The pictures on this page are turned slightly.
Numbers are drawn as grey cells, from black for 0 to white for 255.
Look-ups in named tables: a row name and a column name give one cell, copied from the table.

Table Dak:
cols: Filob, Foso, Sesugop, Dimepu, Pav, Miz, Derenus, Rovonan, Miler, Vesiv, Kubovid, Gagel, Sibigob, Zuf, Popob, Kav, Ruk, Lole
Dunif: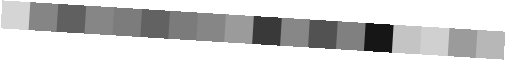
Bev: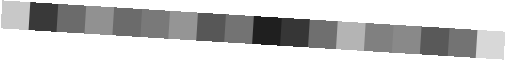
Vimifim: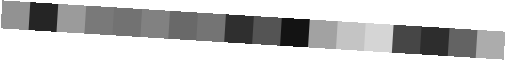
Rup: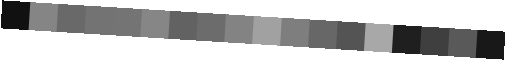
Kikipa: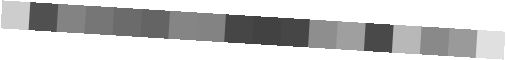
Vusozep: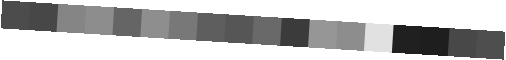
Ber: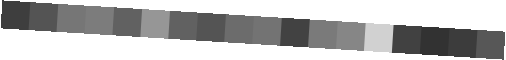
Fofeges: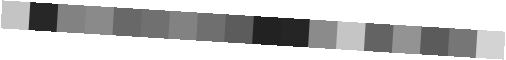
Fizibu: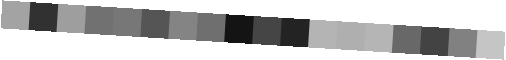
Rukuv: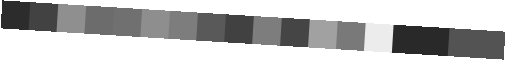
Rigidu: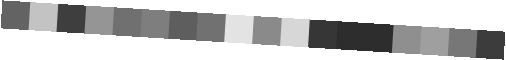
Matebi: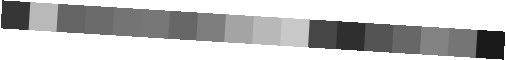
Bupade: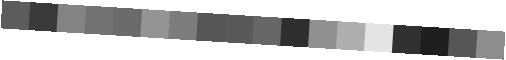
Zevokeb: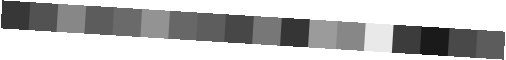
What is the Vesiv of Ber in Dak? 115
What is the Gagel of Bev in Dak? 111
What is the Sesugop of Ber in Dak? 118
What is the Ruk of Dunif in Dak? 155
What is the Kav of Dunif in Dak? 208
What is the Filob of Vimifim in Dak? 146
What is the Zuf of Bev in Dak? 128
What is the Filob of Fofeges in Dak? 196

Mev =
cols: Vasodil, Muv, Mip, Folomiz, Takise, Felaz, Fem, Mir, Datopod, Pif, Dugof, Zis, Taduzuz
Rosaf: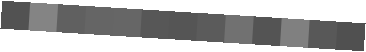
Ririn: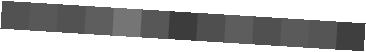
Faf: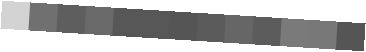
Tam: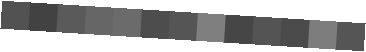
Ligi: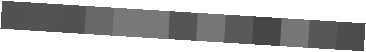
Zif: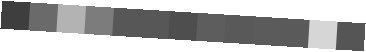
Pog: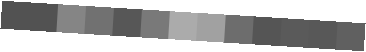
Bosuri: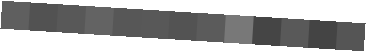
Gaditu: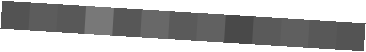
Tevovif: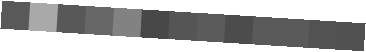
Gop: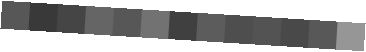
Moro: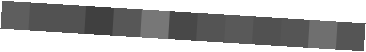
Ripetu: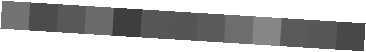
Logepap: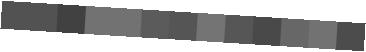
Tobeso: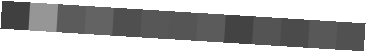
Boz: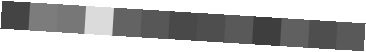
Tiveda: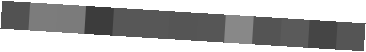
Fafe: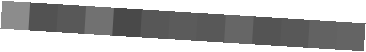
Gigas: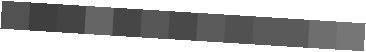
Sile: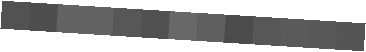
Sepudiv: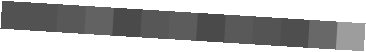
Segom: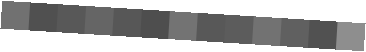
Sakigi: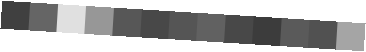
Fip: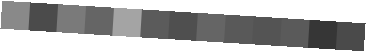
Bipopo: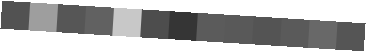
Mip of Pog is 133
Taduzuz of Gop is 150
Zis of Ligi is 87
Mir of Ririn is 79
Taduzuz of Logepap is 76
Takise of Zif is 87
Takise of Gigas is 70
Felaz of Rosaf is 87
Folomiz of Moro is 64
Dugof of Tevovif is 90
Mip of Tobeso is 91
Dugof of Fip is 90
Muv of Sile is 78
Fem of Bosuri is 83

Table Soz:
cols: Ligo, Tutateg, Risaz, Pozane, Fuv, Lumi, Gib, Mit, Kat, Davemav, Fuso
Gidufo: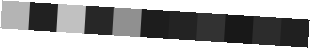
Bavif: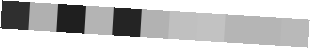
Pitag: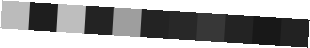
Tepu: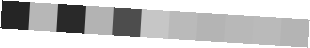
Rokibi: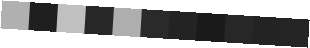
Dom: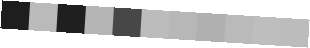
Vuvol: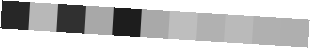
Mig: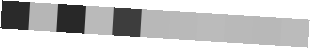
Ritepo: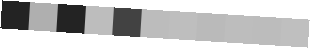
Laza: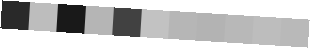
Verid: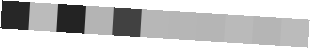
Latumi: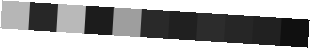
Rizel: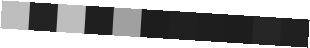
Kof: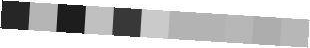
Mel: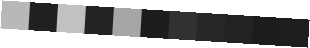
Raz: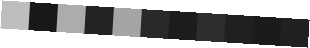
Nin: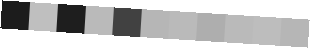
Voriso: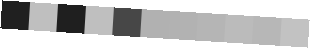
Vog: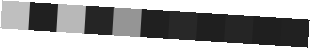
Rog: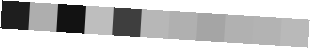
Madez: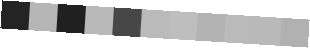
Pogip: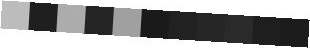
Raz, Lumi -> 41
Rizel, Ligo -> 190
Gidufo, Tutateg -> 33
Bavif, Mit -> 194
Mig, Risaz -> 40
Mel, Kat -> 34
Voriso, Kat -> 187
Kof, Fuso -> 183

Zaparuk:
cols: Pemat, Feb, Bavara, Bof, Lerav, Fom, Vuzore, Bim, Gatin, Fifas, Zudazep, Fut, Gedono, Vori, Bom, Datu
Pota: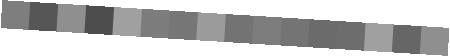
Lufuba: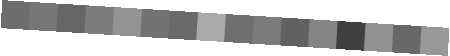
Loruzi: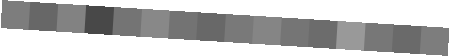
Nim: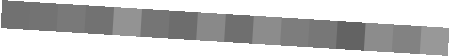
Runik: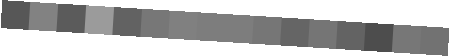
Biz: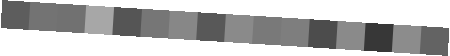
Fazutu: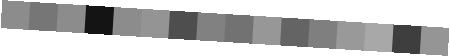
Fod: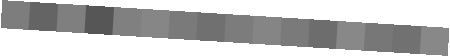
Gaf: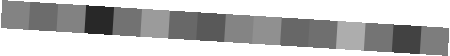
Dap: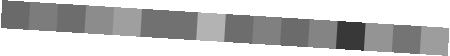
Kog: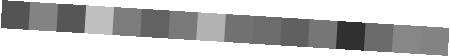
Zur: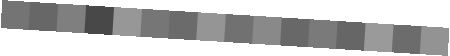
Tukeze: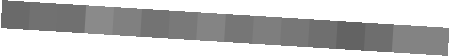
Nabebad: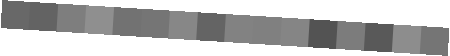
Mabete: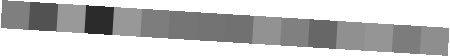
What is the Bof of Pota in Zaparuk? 77
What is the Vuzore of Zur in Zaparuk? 107
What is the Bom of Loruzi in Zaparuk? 106
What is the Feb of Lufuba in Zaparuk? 118
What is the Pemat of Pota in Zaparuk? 126
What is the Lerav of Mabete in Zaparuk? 152
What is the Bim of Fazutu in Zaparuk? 129
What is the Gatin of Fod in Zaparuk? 124
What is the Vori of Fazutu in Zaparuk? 168
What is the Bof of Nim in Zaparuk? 114
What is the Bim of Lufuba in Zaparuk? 169
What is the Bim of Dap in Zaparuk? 179
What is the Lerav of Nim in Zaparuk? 147
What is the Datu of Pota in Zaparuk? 143
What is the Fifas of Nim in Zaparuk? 140
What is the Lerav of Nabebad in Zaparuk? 114
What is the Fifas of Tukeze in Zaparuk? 126

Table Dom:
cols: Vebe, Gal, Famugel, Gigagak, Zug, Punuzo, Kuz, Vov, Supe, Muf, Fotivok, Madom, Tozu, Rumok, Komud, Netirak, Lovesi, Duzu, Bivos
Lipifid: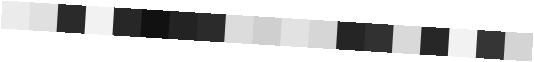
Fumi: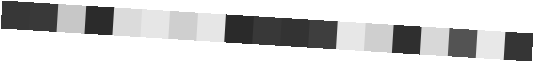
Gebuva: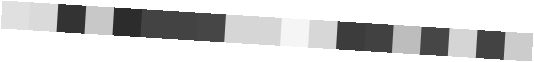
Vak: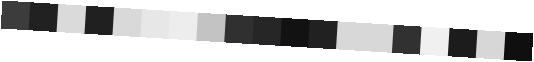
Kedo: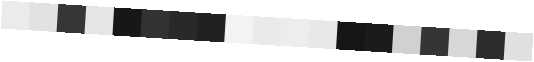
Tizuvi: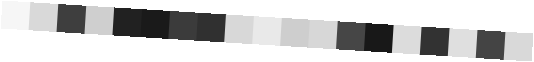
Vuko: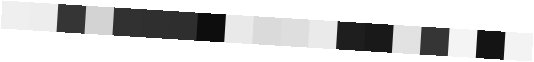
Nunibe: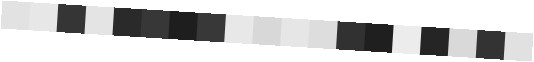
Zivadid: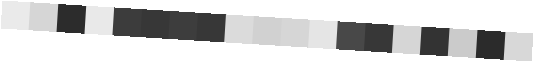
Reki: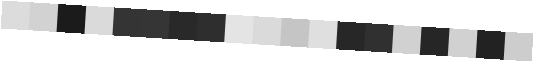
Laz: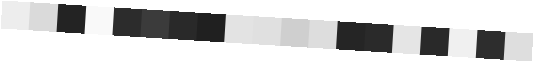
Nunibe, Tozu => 49
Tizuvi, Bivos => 217
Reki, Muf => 218
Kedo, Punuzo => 50
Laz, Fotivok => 207
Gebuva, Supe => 214

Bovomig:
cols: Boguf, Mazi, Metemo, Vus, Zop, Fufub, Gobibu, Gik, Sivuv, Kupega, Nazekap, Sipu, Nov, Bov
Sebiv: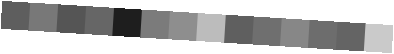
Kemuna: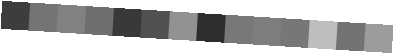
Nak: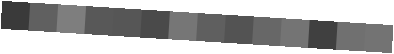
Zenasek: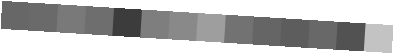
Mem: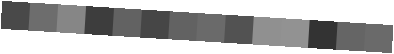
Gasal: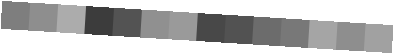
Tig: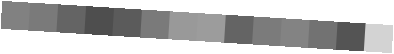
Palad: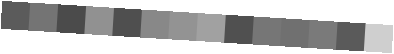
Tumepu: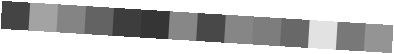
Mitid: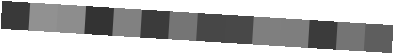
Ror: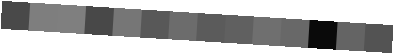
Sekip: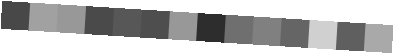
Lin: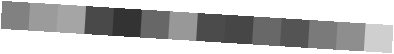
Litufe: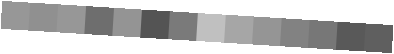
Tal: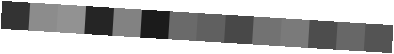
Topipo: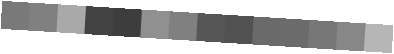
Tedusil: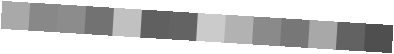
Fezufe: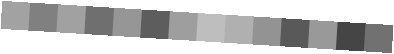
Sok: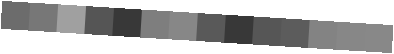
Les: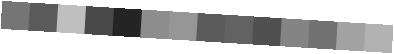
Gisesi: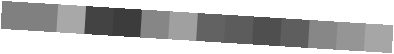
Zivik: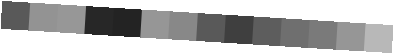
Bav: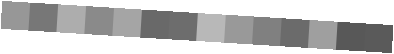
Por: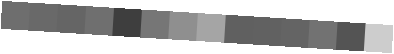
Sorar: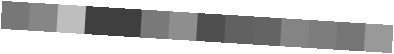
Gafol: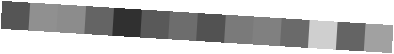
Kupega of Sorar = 100
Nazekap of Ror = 104
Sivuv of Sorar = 97
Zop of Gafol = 48
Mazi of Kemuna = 116
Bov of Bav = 90
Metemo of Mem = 134
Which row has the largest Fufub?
Zivik

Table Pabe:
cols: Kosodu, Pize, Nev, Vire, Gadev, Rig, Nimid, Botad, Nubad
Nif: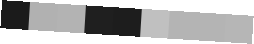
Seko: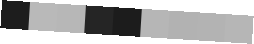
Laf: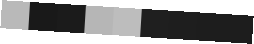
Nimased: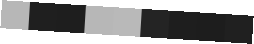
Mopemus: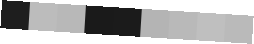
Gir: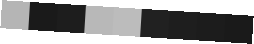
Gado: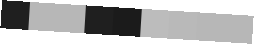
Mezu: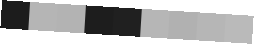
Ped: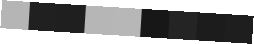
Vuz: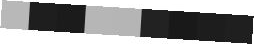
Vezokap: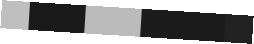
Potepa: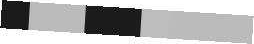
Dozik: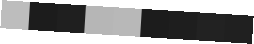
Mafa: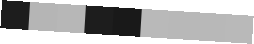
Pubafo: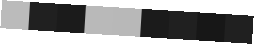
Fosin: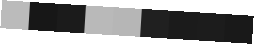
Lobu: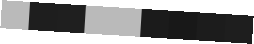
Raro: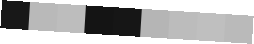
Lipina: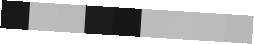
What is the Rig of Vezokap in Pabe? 28
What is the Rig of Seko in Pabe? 182
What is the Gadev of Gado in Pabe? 27
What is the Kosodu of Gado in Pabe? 31
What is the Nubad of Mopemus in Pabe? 186
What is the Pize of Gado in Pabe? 183
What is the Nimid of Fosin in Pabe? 27
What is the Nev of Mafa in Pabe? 183
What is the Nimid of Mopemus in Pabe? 185
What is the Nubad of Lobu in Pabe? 30
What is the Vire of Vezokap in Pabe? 186
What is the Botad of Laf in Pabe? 29

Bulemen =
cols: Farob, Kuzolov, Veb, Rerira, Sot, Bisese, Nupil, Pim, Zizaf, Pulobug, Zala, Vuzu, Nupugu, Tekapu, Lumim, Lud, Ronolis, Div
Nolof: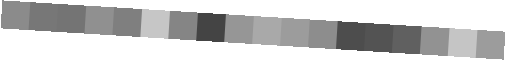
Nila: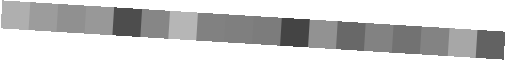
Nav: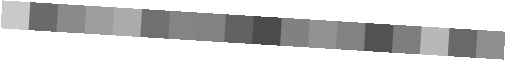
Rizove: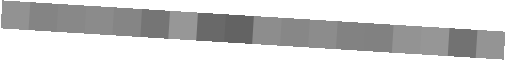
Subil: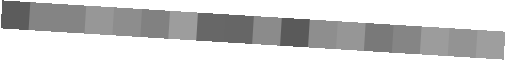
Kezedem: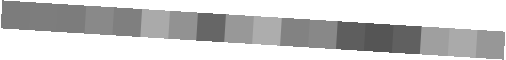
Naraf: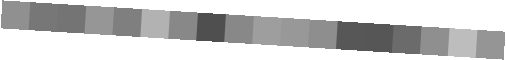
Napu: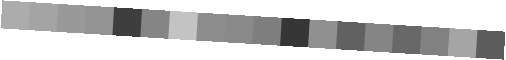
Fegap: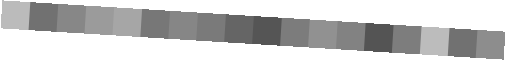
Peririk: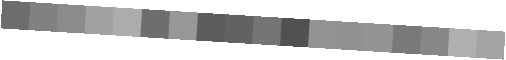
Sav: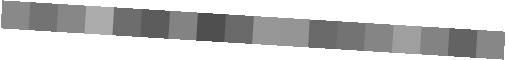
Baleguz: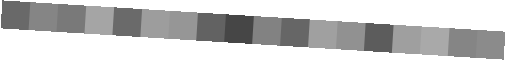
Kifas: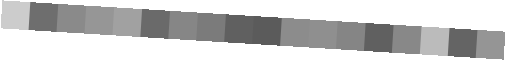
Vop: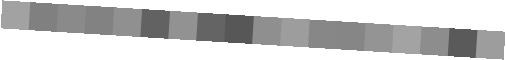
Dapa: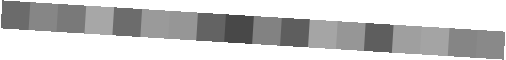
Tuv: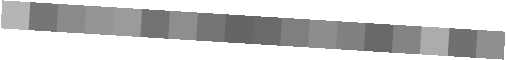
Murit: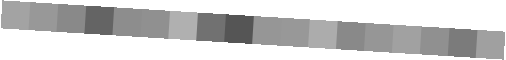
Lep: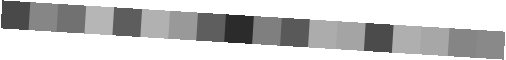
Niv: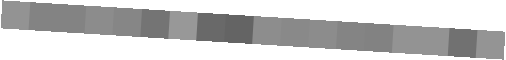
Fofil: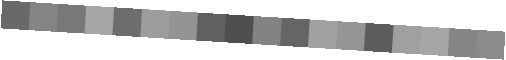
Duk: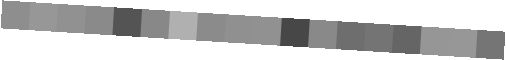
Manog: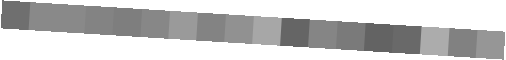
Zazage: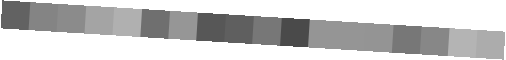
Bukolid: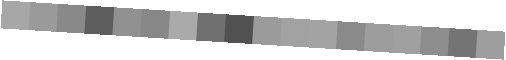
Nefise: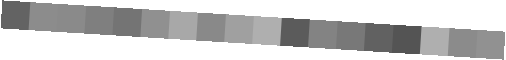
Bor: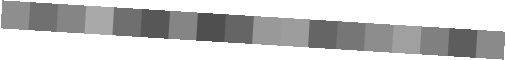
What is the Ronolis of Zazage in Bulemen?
180
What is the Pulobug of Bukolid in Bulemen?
155
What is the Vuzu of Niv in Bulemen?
140
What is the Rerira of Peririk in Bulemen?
162
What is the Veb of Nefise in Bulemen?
138
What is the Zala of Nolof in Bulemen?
156
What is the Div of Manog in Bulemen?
150
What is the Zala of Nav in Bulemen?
129
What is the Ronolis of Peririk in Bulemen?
175
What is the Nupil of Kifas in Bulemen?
134
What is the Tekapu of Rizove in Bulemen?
129
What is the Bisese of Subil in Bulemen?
129
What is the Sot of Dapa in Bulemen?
108
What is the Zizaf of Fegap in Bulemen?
101
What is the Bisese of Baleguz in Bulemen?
157
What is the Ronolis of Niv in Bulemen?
113
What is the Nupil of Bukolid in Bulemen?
170

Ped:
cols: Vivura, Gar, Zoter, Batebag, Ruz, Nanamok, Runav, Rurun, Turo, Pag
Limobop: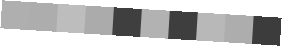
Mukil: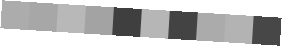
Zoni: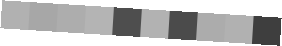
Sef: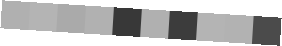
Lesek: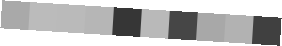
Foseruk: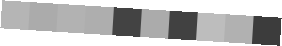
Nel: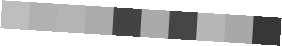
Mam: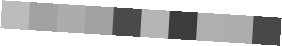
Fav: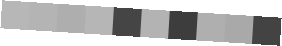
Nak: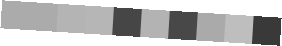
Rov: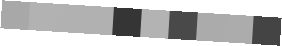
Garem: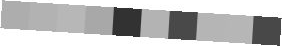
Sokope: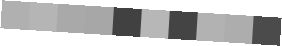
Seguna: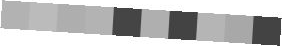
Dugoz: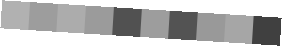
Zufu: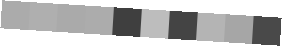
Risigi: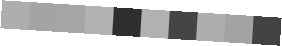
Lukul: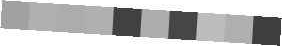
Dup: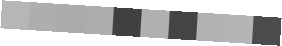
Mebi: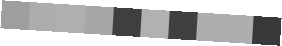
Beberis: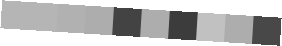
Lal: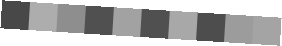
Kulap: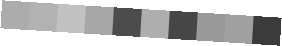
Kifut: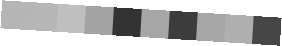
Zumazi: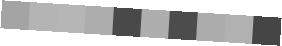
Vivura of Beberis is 181
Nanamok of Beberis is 173
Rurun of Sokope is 178
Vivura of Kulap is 172
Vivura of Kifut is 181
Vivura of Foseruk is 181
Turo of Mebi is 174
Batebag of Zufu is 172
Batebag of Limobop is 171
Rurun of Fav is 175
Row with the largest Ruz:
Lal

